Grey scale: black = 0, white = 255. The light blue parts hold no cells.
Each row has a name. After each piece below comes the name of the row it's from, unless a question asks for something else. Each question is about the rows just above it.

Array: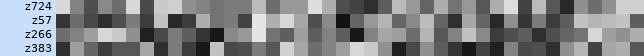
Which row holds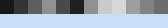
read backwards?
z383
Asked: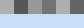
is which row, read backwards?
z724
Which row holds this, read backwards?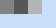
z266
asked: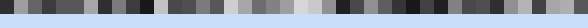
z383

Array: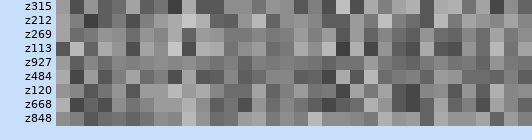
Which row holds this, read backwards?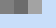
z484
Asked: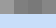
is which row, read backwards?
z269
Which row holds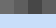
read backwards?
z668
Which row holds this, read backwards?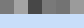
z120
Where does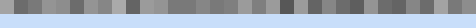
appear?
z269
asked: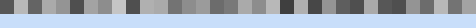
z113
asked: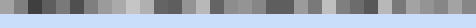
z212

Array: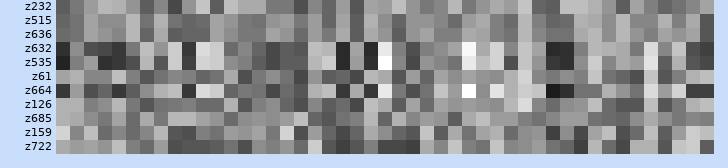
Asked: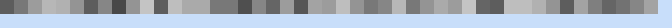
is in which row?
z232
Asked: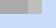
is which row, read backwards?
z232
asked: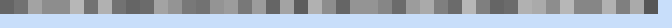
z515
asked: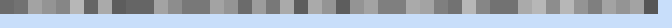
z636
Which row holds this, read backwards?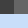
z722
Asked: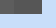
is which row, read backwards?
z722
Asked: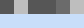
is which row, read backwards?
z126

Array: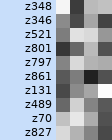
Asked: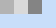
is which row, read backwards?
z797
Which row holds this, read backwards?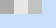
z70
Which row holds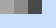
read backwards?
z131

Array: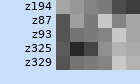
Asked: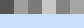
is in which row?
z87
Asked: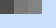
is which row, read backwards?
z194
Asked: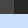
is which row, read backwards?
z325
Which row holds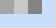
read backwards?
z93
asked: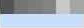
z93
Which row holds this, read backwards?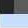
z325
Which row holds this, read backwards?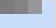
z194

